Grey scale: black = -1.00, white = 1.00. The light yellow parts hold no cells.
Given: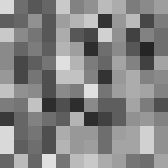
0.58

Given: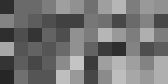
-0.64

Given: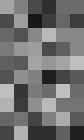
-0.20

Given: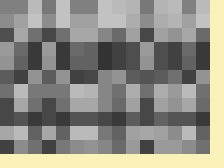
-0.39

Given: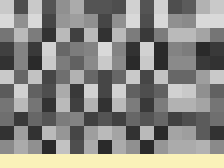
-0.08

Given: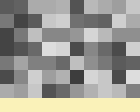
-0.47

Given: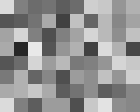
0.28

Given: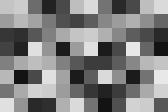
-0.58

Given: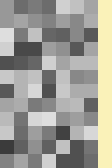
0.74
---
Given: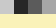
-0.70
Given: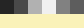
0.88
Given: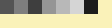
0.44
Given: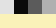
-0.92
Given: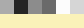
-0.17
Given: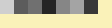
0.05
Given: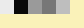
0.21
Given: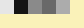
0.08
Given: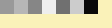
-0.12
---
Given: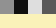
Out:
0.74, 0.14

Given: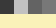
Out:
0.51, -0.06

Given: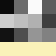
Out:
0.96, 0.61

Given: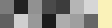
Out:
0.68, 0.62

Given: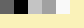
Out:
0.95, 0.54

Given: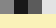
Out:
0.78, 0.04

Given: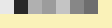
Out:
0.82, 0.54
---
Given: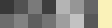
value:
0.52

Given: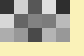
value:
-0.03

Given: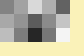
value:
0.09

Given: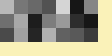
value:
-0.65

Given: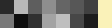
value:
-0.44

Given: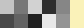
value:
0.82

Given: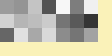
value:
-0.30

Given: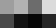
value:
-0.95

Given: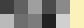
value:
-0.74
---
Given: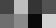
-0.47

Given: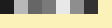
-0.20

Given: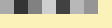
0.01

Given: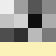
-0.39

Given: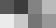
-0.08

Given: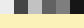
-0.23

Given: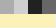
0.36

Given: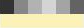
0.06

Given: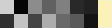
-0.74
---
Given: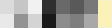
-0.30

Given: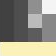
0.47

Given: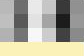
-0.78

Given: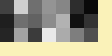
-0.87

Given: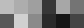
0.31

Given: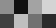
0.28

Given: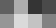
-0.59

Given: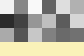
-0.28
